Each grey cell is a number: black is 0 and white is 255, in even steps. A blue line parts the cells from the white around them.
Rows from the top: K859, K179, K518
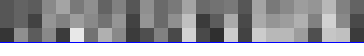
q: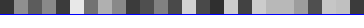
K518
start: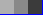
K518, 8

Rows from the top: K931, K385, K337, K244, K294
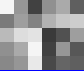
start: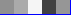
K244, 1
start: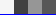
K244, 3
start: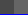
K294, 4

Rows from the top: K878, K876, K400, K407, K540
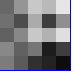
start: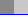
K400, 2
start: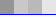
K878, 2
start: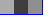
K876, 3
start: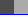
K876, 2
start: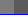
K540, 1
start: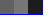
K407, 2
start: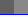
K400, 1

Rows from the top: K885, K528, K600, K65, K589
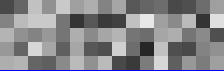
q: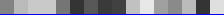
K528
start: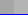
K600, 8
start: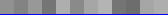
K600, 2

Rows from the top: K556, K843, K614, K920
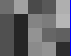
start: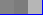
K843, 3
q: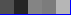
K843

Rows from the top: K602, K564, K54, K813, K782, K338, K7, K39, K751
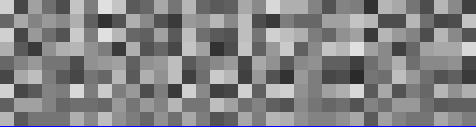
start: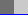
K338, 15
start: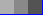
K564, 10
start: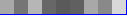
K602, 12
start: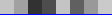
K813, 14
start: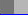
K602, 13

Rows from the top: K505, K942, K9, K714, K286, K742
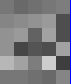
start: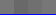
K505, 1
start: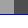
K9, 4
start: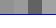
K9, 1

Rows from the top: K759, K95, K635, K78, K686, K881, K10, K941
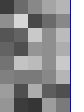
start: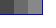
K95, 3
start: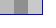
K686, 3
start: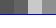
K635, 1
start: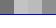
K686, 1
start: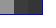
K941, 1

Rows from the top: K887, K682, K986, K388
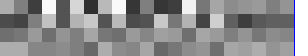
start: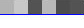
K682, 6
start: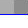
K388, 8
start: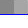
K388, 10
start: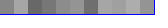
K388, 10
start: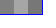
K986, 6
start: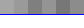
K986, 15

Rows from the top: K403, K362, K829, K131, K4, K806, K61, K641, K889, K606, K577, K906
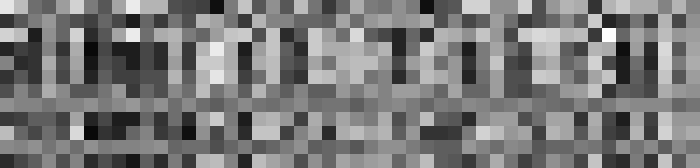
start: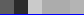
K131, 21
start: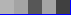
K606, 40
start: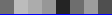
K806, 30
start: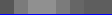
K577, 26
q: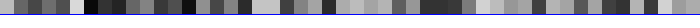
K606
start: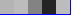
K906, 15

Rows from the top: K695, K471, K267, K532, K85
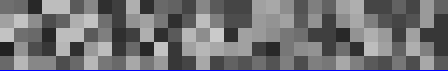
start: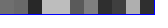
K267, 2
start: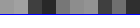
K532, 17
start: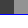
K471, 9
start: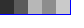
K267, 12
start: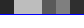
K267, 4

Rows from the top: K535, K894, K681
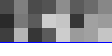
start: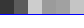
K681, 3
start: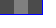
K535, 1

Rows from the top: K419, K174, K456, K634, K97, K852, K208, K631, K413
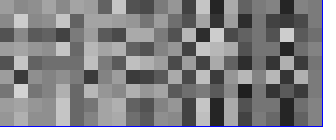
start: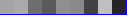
K413, 8
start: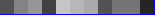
K634, 11
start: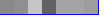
K174, 3
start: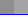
K419, 3

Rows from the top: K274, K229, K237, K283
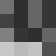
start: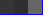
K237, 2
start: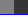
K237, 1
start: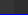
K237, 2
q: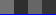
K274
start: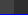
K229, 1

